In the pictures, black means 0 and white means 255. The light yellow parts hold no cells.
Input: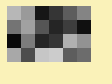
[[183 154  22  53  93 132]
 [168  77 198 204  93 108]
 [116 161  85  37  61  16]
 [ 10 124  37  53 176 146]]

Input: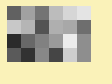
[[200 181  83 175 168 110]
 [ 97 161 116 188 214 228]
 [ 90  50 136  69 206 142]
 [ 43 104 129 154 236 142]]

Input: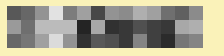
[[154 111 187 187 187  36 168  49  56  80  64  56 168 175]
 [103 118 160 219 147  49  88  80  56 132  64  43 118 132]
 [ 88 103 147 226 124 160  72 147 139 175 160 111  96 139]]

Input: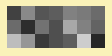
[[189 150  57  79  93 205  38]
 [107  45 114  79 168 129  99]
 [ 65 137  85  93 129 122 107]]

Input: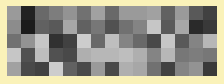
[[198  81 190  81  73 175 183 183 190 175 132 183 119 125 119]
 [161  73  65 205  97  73 154  73 175 167 113  65 132 147  57]
 [154  34 105 125 147 113 161 105 154 154 161  97 154  89  65]
 [140  27  97  89 167  97 119  81 113 132 198  89 167  42  57]
 [113 147 198  49  65 205 105 190 132 105  73 198  89 132 183]]

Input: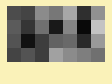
[[ 91  53 112  25 133   9 195]
 [ 83  17  61  98 105  41 153]
 [ 76  68 139 119 167  47 145]
 [ 68  83  61 161 139 126 112]]

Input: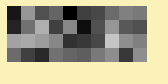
[[162 169 156 135  49  56  72 197 142 128]
 [107  64  41 113 101  94 121 142  56 142]
 [ 35 113 175  64 135  14  80 150  88  80]
 [ 22 150  80 101   0  64  72 107 128 121]]
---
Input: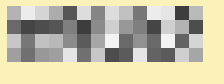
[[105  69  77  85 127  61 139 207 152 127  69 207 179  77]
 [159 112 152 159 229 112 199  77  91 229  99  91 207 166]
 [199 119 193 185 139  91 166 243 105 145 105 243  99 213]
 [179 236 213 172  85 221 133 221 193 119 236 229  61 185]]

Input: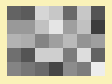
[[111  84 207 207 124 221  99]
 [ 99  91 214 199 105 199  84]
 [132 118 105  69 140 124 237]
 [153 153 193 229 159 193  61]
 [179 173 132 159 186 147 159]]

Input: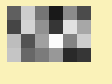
[[189  83 160 251 131 205]
 [197 103 123 152  41  54]
 [ 95 205 117  25 139  75]
 [ 69 212 145  54 225 167]]

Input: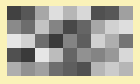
[[ 80  58 230 188 101 145 132 152 216]
 [ 65  87 167 222 182 216  80  87 160]
 [138 109 195 132  72 101 167 209 222]
 [174 145 160 109  94  80 182 203 182]
 [230 209 109  58 132  94 209 174 117]]

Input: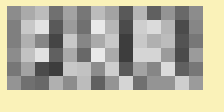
[[148 112 104 176 140 188  96 148 213 112 148 148 206 155]
 [119 163  75  61 200 194 140 206  89 163 134 219  96 119]
 [140 170 188 112 163 119 188 163  89 182  96 148 104 140]
 [127 176 134  69 200 134 170 200  61 200 176 188  83 119]
 [140 194 226  96 170 104 233 170  61 213 213 155  75 155]
 [127 200 226  89 155 112 233 182  75 206 219 182  75 134]]

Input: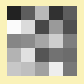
[[ 34  93 185  49  93]
 [134 140 166 206 126]
 [199 191 160 238 120]
 [251 219  72 154  79]
 [179 225  85 114 108]]

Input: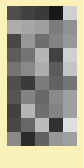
[[137  43  98 151 159]
 [ 78  58 124  98 116]
 [ 78  65  58  24 208]
 [ 72 104 188  50 222]
 [ 92 116 181  65 208]
 [ 85 131 104 137 159]
 [116 137 173  92 196]
 [ 72 151 110 131 151]
 [173 167 159 124 144]
 [ 65 181 110 131 159]]

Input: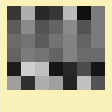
[[159  48 174 159  35 192  84]
 [107 115  92 115 131  99 123]
 [ 99 123 115  99 131 107 107]
 [ 92 138  84  99 138  84 123]
 [ 55 174  41  55 186  16 123]
 [ 28 207 192  22  41  76  22]]
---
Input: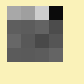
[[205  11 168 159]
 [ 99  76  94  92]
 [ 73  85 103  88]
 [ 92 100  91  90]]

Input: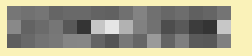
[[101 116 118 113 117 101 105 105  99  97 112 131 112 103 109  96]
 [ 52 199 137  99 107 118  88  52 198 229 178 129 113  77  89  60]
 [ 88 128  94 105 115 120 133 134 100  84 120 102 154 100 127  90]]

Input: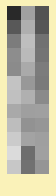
[[160  82  41]
 [175  86  88]
 [190 113 124]
 [186 116 141]
 [170 124 139]
 [152 122 195]
 [176 138 192]
 [159 160 169]
 [146 150 189]
 [163 159 203]
 [109 160 219]
 [113 149 199]]

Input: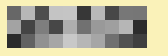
[[119 118 103 183  77 196 197  55 184  71]
 [182  44 163  68 126  71 174 113 153 159]
 [ 81  63  43  98 145 166 200 182 166 112]]

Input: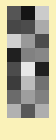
[[ 21 203  85]
 [ 76 170  71]
 [153  76 208]
 [129 135  32]
 [231  31  76]
 [188 113  60]
 [158 128 107]
 [ 88 174 177]]

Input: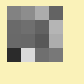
[[172  99 130 141]
 [ 98 181 106 111]
 [ 88 173 105 104]
 [111 120  43 218]]
